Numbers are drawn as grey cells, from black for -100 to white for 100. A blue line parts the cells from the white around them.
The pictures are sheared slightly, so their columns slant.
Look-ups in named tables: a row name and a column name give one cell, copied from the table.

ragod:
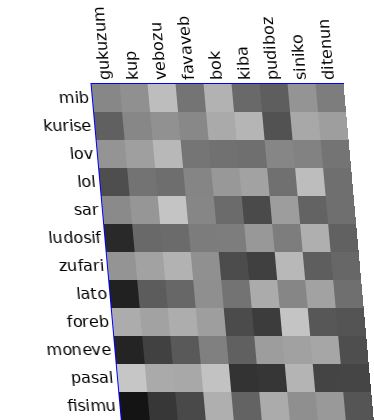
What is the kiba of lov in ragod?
-13
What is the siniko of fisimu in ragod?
20
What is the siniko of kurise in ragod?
32
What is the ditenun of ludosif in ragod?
-24
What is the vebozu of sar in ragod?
54
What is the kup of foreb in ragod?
27
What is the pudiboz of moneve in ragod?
26
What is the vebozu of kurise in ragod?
14
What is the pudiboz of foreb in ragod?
54
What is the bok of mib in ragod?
40
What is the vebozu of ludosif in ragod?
-16
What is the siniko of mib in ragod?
16
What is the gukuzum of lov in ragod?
16
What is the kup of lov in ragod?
25
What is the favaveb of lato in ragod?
12
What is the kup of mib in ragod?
13
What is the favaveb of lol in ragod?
4

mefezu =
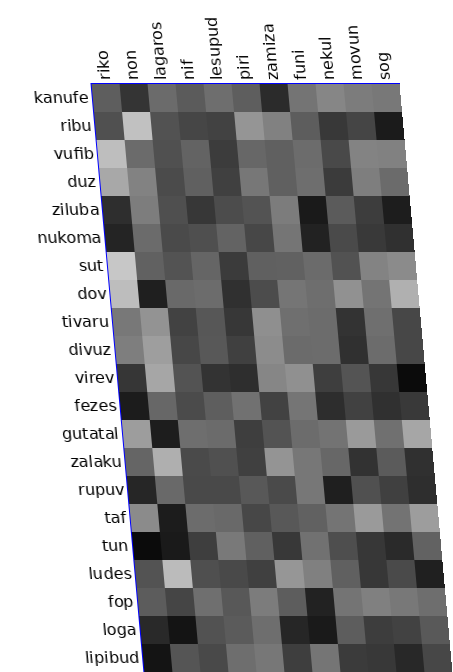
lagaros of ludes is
-38
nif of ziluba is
-57
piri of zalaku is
16
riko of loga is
-68
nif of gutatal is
-16
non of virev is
30
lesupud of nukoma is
-22
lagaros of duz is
-41
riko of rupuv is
-70
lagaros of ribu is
-36

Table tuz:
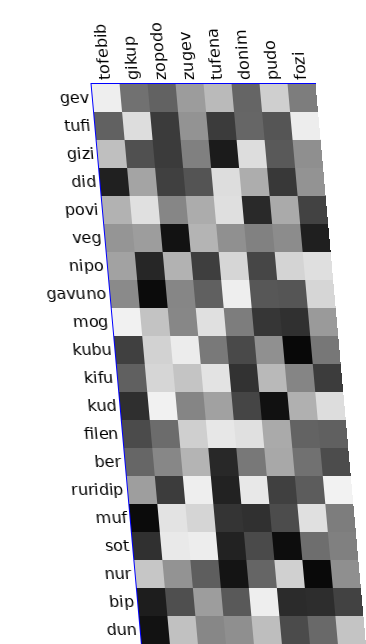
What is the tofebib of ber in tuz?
-20
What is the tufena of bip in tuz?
87
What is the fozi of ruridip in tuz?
90
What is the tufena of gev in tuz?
46
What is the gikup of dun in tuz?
51
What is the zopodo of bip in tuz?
23
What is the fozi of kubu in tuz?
-7
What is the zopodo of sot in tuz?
86

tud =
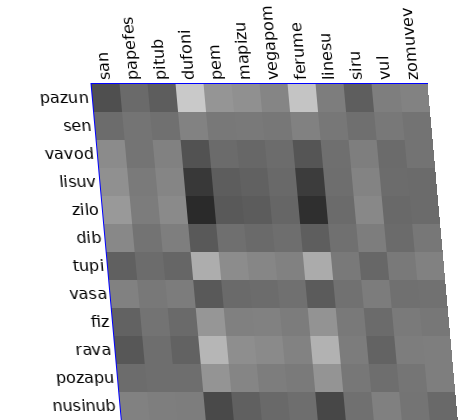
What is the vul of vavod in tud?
-16
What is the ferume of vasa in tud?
-29
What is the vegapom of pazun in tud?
4
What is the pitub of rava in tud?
-23
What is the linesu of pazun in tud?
-2
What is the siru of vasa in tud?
-3
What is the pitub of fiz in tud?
-17
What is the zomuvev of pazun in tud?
2
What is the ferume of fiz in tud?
15
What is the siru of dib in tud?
-2
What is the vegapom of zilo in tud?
-20
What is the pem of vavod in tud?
-16
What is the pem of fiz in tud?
0
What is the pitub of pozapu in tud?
-14
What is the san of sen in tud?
-15
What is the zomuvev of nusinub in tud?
-18
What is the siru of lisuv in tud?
3
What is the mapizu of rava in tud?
8
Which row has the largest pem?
pazun

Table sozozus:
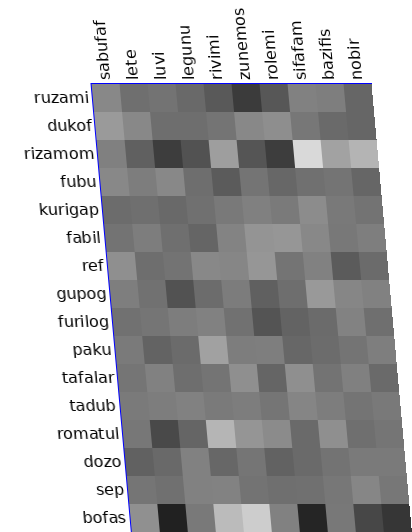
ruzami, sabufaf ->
7
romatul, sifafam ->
12
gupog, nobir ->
1
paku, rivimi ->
-2
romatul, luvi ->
-21
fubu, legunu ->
-14
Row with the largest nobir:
rizamom

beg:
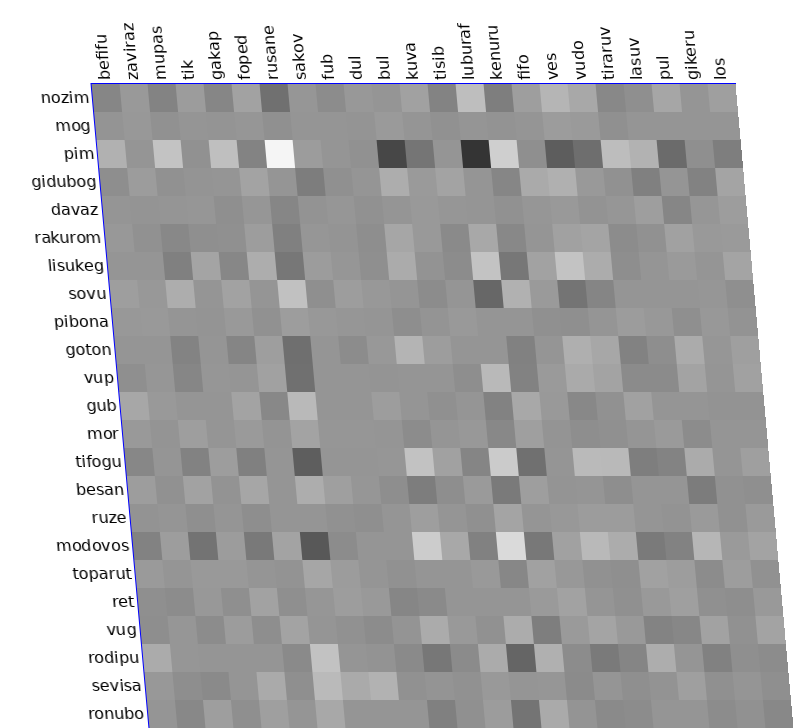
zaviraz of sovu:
19
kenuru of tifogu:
-12
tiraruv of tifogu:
-1
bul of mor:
10
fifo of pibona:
13
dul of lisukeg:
12
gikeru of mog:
17
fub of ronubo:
17
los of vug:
28
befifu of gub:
31
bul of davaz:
17
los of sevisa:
12
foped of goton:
24
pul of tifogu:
34
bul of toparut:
17
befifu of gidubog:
11
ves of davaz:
20
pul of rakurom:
26
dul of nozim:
19
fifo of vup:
21
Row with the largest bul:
modovos

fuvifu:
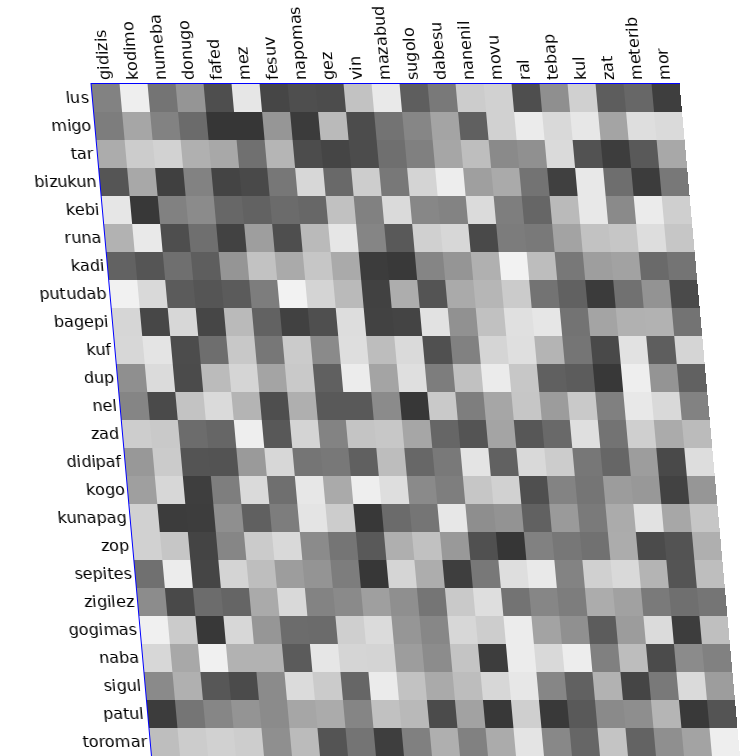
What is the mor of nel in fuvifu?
2
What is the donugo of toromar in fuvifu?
61
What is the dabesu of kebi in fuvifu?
3
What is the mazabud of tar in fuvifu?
-13
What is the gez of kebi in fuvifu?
51
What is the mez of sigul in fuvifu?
72
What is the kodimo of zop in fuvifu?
55
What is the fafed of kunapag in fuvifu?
-25
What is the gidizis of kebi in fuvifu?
80
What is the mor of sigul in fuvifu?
23
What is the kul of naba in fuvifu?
48
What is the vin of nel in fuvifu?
9
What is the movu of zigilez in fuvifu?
5
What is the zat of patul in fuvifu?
42
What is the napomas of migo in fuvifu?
-54

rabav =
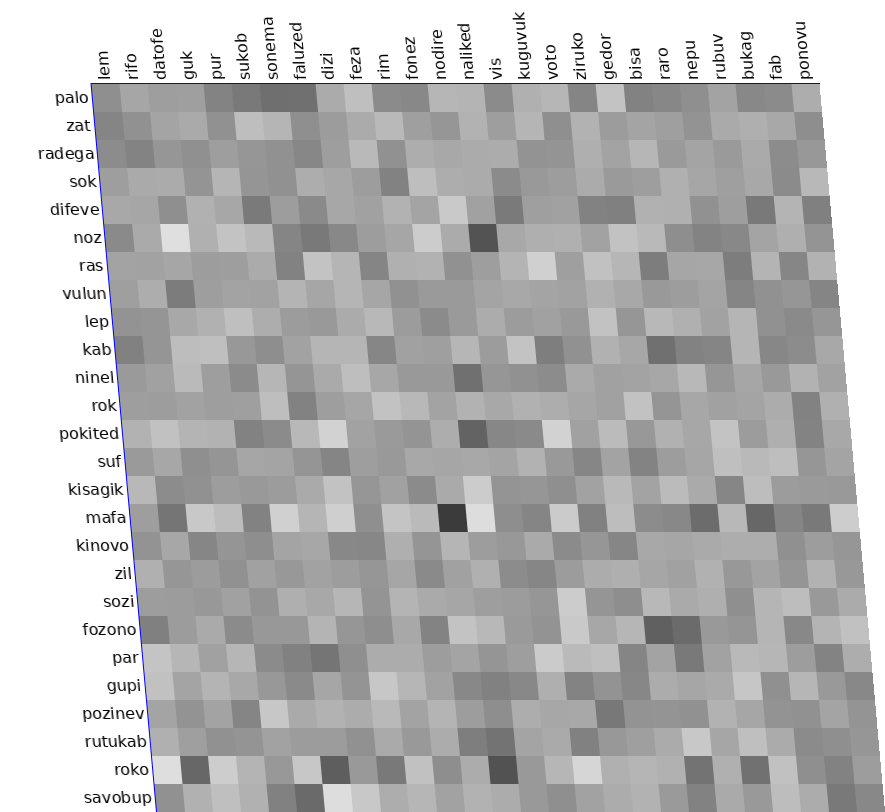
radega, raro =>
21
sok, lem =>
24
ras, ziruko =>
51
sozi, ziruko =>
11
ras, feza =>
4
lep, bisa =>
44
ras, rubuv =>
-2
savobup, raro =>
33
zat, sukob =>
49
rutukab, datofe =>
14

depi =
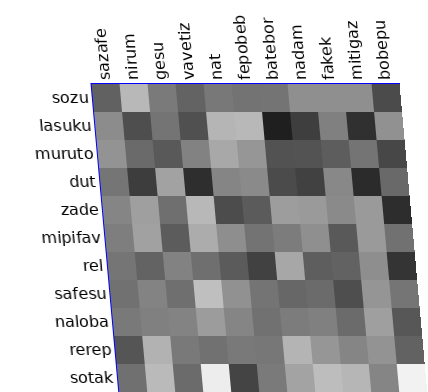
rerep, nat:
-5
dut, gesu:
27
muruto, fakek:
-27
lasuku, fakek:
0
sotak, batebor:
28
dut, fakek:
7
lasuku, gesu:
-9
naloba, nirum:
0
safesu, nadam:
-16
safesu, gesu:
-13
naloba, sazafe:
-5
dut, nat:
4
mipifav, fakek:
-30
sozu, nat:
-6
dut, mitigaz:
-66
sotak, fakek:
43
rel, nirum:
-22
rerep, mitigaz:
15

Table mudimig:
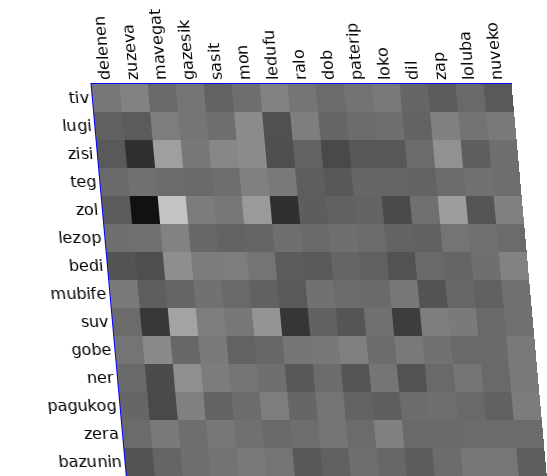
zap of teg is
-15
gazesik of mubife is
-11
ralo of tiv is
-8
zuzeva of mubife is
-26
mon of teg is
0
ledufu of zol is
-62

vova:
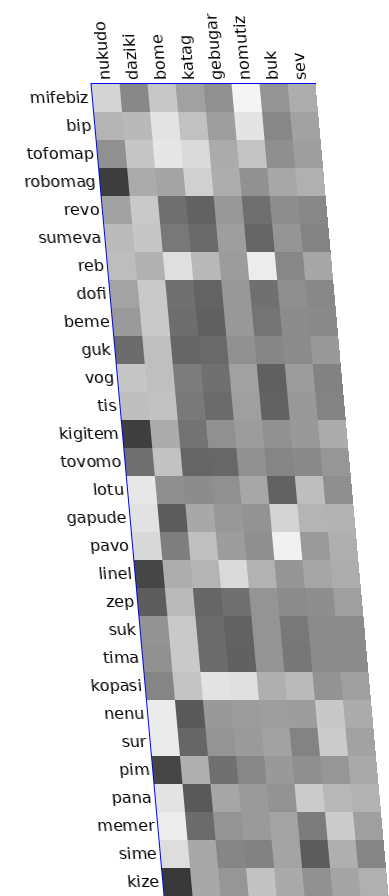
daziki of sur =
-20
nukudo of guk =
-15
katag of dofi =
-22
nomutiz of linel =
17
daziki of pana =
-30
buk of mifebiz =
16
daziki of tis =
52
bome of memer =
16
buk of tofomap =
12

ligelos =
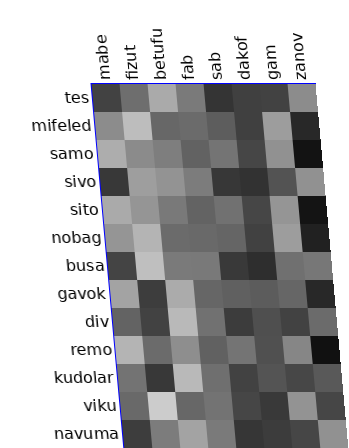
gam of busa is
-12
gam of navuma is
-45
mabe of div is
-22
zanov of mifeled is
-69
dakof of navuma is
-53
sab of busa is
-55
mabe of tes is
-48
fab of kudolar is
-13
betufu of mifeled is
-19
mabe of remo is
41
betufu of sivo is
15
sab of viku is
-45
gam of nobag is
23
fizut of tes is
-14
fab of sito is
-22
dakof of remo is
-37
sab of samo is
-9

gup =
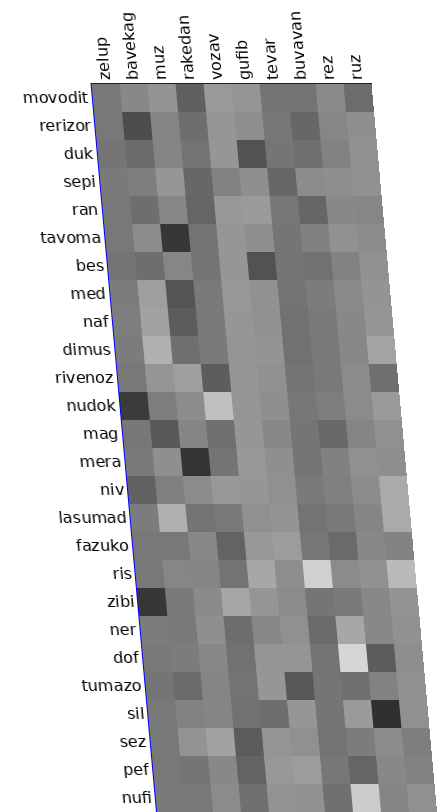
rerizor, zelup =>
-6
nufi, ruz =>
13
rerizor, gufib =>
11
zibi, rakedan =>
30
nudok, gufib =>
12
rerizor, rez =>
5
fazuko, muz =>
7
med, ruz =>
16
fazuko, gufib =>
22
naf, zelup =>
-1
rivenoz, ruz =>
-13
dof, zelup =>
-5
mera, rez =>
14
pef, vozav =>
19
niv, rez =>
10
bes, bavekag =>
-14
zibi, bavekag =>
-4
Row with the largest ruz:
ris

